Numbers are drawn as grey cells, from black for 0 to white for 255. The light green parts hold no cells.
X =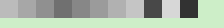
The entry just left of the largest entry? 72
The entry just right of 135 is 155

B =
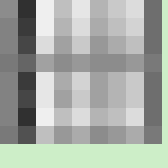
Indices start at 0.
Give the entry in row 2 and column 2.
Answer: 220
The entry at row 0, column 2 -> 239
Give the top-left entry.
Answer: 140
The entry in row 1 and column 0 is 130
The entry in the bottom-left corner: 121
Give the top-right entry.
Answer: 110
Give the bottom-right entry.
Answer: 121
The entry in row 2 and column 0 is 130
